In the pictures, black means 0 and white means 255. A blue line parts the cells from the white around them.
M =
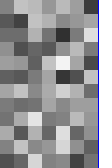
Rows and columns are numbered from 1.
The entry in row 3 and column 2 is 109
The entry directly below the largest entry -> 54
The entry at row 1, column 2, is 194
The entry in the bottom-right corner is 115
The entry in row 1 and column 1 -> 130
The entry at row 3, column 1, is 109
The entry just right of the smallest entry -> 123
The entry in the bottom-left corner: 80
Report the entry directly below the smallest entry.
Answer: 144
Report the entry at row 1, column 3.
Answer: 186
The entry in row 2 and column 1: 88
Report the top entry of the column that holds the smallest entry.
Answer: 186
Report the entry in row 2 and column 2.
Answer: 66
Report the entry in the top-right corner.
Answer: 60
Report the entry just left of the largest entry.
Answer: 194
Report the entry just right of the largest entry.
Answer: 165
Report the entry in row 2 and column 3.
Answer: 194

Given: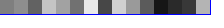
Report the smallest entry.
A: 22
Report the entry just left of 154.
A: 208
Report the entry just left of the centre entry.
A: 233
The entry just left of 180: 56

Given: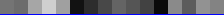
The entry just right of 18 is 45
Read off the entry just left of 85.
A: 100

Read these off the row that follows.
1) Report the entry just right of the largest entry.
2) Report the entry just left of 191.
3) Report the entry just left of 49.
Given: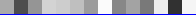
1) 135
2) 205
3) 237

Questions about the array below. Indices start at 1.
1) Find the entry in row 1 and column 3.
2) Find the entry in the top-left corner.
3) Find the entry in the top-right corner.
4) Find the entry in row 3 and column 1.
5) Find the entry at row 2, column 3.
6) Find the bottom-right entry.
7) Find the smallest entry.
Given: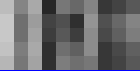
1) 169
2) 188
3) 88
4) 200
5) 156
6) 88
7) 39

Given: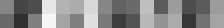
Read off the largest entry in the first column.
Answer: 134
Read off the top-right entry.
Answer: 156
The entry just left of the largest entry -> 127
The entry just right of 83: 184
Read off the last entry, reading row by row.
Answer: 164
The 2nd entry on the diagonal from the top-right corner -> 114
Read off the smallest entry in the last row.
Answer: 48
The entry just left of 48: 106
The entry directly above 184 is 191
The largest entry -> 245
